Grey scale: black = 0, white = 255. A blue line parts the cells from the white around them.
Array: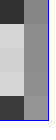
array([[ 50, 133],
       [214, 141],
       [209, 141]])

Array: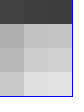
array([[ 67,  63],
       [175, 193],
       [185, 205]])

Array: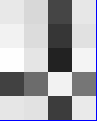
array([[232, 216],
       [242, 220],
       [254, 229]])

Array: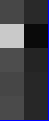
array([[ 71,  41],
       [201,  10],
       [ 77,  36]])

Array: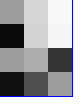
array([[157, 213],
       [  9, 210],
       [157, 173]])

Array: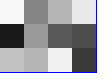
array([[248, 132],
       [ 24, 153],
       [194, 181]])
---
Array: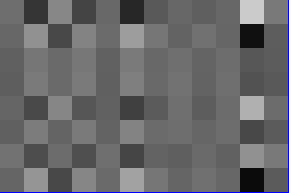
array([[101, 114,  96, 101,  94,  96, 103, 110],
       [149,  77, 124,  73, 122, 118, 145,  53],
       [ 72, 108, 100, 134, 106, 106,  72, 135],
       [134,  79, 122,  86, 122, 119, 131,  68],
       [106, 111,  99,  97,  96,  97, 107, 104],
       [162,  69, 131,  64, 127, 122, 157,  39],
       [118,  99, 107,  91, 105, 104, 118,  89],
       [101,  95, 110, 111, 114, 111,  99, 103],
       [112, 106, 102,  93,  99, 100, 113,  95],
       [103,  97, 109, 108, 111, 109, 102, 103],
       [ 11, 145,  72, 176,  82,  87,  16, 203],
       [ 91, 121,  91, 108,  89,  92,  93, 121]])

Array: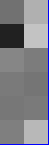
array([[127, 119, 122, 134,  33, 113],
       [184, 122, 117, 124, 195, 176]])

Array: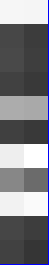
array([[ 65,  70, 242, 135, 238,  64, 172,  65,  73,  71, 246],
       [ 53,  61, 250, 107, 255,  57, 169,  57,  62,  60, 245]])

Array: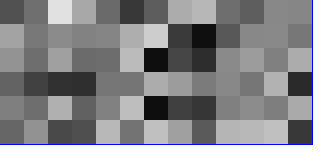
array([[102, 127,  99, 147, 163,  81],
       [146, 110,  65, 110, 120, 111],
       [ 73, 176,  49, 160, 139, 225],
       [ 79,  97,  47, 107, 130, 168],
       [184, 129, 118, 109, 133, 106],
       [115, 190, 117, 187, 174,  56],
       [192,  14, 172,  14, 205,  93],
       [160,  64, 156,  70,  58, 172],
       [ 90,  54, 123,  45,  15, 183],
       [181, 128, 136, 138,  88, 110],
       [184, 140, 118, 156, 136,  94],
       [192, 126, 178, 128, 137, 136],
       [ 56, 170,  42, 172, 119, 134]])

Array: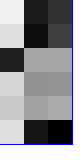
array([[223, 199, 213,  31, 223, 240],
       [ 21, 161, 145, 167,  14,  27],
       [  1, 170, 149, 166,  63,  50]])

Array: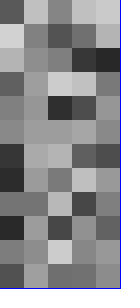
array([[ 81, 125,  41, 116,  44,  54, 137, 128,  96, 180, 210,  89],
       [159, 141, 156, 116, 155, 170, 157, 150, 158, 142, 129, 192],
       [111, 204,  71, 184, 122, 180, 157,  47, 204, 127,  83, 133],
       [113, 135, 145,  71, 191,  95, 166,  77, 193,  55, 112, 192],
       [140, 152,  98, 127, 153,  77, 137, 150, 121,  40, 180, 202]])

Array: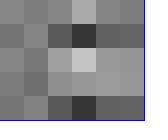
array([[117, 124, 134, 116, 135],
       [130, 111, 120, 132, 125],
       [ 89, 143, 159,  90, 134],
       [ 54, 151, 196,  54, 170],
       [ 97, 156, 153,  96, 133],
       [ 99, 151, 149, 101, 125]])
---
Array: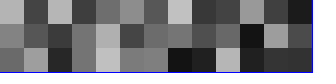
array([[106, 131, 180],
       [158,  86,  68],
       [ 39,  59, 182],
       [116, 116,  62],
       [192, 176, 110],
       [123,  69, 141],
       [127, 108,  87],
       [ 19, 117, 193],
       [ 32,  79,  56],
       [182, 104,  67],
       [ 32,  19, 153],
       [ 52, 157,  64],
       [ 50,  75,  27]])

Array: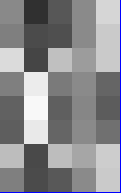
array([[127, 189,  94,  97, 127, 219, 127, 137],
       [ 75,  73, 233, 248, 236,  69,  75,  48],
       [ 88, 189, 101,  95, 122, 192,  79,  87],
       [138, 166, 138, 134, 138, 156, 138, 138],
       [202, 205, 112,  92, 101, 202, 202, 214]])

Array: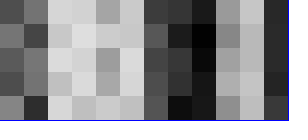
array([[133,  77,  90, 117,  78],
       [ 45, 115, 118,  69, 115],
       [215, 192, 219, 200, 214],
       [191, 218, 211, 222, 210],
       [203, 168, 157, 204, 165],
       [192, 214, 218, 200, 202],
       [ 84,  77,  68,  87,  60],
       [ 13,  49,  55,  27,  53],
       [ 23,  21,   9,   2,  25],
       [143, 175, 161, 135, 154],
       [190, 196, 185, 185, 198],
       [ 57,  36,  42,  42,  40]])

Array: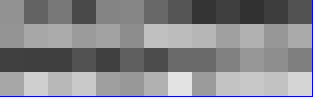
array([[167,  64, 148, 146],
       [207,  63, 167,  99],
       [184,  63, 171, 120],
       [201,  82, 155,  73],
       [159,  64, 162, 132],
       [152,  95, 141, 134],
       [177,  76, 192, 104],
       [227, 106, 188,  85],
       [155, 106, 182,  52],
       [195, 129, 160,  63],
       [200, 151, 177,  49],
       [194, 142, 151,  61],
       [213, 127, 170,  82]])

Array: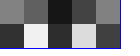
array([[ 49, 130],
       [241,  96],
       [ 45,  22],
       [220,  67],
       [ 64, 129]])

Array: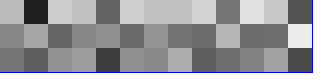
array([[116, 135, 186],
       [ 95, 167,  31],
       [147, 100, 204],
       [157, 134, 192],
       [ 60, 143,  98],
       [144, 106, 207],
       [138, 149, 192],
       [174, 115, 193],
       [ 95, 108, 212],
       [111, 181, 117],
       [130, 107, 225],
       [162, 110, 199],
       [ 73, 236,  84]])
